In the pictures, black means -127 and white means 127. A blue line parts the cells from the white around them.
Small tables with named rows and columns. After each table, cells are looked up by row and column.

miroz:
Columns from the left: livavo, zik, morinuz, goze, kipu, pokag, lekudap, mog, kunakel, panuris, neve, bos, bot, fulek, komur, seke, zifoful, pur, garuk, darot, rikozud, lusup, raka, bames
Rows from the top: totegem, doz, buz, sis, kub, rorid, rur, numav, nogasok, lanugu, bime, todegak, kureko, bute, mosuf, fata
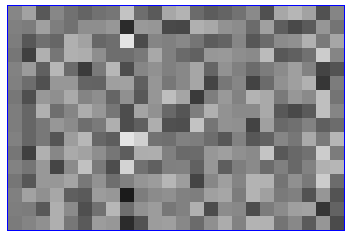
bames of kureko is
-19
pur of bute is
51
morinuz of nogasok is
-7
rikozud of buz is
16
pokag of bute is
-37
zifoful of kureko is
4
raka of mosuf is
-73
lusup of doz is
-37
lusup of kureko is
-6
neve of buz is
5
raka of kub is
-59
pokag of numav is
45
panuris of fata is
-45

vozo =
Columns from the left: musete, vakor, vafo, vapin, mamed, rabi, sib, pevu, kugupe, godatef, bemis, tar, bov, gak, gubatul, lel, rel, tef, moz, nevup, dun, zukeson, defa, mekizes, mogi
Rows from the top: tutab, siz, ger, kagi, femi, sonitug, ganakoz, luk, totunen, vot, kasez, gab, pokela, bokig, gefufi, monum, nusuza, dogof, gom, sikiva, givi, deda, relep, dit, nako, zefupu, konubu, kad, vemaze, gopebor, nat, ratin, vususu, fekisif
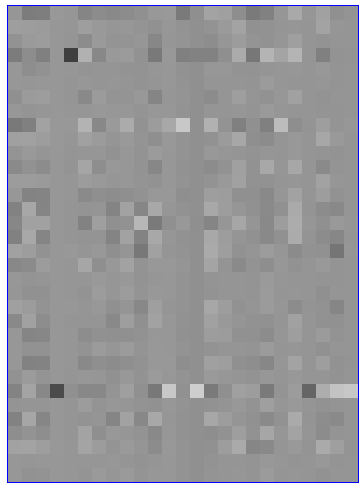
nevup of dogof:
22
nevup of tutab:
22
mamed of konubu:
21
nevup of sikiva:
22
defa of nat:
12
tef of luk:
20
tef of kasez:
19
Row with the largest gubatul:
totunen

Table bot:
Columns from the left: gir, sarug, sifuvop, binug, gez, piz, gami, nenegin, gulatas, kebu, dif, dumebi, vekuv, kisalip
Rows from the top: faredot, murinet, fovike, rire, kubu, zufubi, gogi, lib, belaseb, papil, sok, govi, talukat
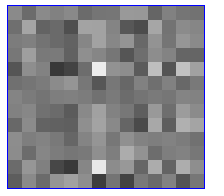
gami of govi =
104
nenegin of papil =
-8
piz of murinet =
35
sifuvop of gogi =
-11
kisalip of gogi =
2
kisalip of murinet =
6

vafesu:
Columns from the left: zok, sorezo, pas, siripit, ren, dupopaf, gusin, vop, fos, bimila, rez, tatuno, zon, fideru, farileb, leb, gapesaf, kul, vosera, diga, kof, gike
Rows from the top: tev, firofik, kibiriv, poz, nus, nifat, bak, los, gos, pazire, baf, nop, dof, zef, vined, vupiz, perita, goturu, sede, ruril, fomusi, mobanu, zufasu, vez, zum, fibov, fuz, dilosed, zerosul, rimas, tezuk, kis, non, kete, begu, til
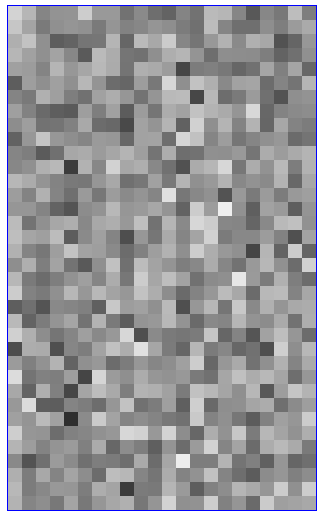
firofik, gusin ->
-5
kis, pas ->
3
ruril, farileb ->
11
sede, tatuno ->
20
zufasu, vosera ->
12
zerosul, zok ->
24
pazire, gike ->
-11

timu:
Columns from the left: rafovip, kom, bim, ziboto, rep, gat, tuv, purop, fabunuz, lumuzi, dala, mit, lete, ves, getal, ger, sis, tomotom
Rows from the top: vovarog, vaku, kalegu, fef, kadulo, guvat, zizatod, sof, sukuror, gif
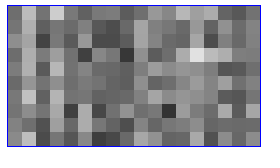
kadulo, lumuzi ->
-1
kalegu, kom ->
36
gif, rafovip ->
10
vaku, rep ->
-20
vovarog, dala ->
24
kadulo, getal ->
-1
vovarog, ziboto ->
77
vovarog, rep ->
-6
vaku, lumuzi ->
37
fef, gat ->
-63
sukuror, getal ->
-25
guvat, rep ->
-17

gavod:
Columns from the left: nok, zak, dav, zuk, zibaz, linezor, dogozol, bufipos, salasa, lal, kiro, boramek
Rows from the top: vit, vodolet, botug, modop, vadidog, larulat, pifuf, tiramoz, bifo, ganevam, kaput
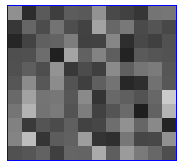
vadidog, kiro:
-4
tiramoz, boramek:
52
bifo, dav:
-43
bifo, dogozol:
-57
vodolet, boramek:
-55
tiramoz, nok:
-10
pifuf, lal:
-44
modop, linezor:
-30
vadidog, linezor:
-51

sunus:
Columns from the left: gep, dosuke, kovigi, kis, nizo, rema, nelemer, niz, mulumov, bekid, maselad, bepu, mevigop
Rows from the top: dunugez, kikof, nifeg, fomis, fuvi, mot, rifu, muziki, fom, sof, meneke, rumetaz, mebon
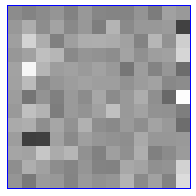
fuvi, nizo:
33
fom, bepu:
25
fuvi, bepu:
22
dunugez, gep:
12
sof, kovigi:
-63
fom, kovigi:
14
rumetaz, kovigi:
33
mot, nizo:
29
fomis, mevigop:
86
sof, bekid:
41
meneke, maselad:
0
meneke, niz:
31
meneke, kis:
43
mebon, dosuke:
-6
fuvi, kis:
29
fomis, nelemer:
18

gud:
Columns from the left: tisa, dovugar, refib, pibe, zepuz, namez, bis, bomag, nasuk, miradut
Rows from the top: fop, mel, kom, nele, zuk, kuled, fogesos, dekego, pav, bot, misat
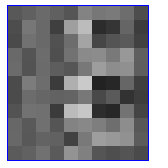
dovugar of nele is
-43
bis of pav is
-1
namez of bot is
-6
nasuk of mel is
-26
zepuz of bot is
-62
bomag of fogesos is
-37
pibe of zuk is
-34
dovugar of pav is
-38
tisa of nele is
-22
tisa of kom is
-53
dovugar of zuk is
-44
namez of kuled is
74
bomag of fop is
-5
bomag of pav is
-17
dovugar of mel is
-8

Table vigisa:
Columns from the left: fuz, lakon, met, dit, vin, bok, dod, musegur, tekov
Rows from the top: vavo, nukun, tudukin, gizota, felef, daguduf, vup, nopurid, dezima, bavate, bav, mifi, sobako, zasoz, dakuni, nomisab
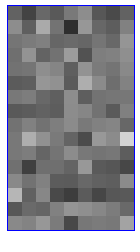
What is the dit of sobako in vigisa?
-35
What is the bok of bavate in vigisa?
-52
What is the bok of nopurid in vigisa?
6
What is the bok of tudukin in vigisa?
-25
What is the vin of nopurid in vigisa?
12
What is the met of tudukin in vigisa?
0
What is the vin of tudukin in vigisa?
-21
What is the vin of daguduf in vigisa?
-36
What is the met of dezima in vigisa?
-13
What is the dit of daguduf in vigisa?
17
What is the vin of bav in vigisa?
12
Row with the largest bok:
daguduf

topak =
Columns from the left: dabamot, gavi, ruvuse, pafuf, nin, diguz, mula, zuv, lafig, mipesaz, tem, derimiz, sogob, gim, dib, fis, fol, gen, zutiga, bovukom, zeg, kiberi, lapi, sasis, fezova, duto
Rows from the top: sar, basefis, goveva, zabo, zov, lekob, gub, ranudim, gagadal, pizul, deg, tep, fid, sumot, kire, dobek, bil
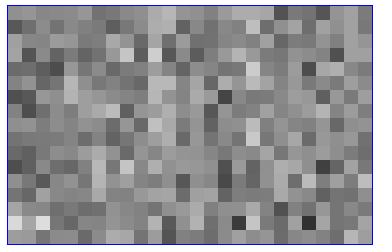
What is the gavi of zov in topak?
-17
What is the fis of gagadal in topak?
13
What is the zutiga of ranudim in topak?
33
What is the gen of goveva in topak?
1
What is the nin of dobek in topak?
-24
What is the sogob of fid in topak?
-40
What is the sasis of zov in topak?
47
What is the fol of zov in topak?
-7
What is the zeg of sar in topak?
-6
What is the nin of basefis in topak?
9
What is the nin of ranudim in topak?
-2
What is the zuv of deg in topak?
18
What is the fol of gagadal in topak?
16
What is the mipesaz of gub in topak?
-1
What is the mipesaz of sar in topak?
15
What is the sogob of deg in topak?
20
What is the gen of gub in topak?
-6
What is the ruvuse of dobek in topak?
93
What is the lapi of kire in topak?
23
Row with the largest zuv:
ranudim

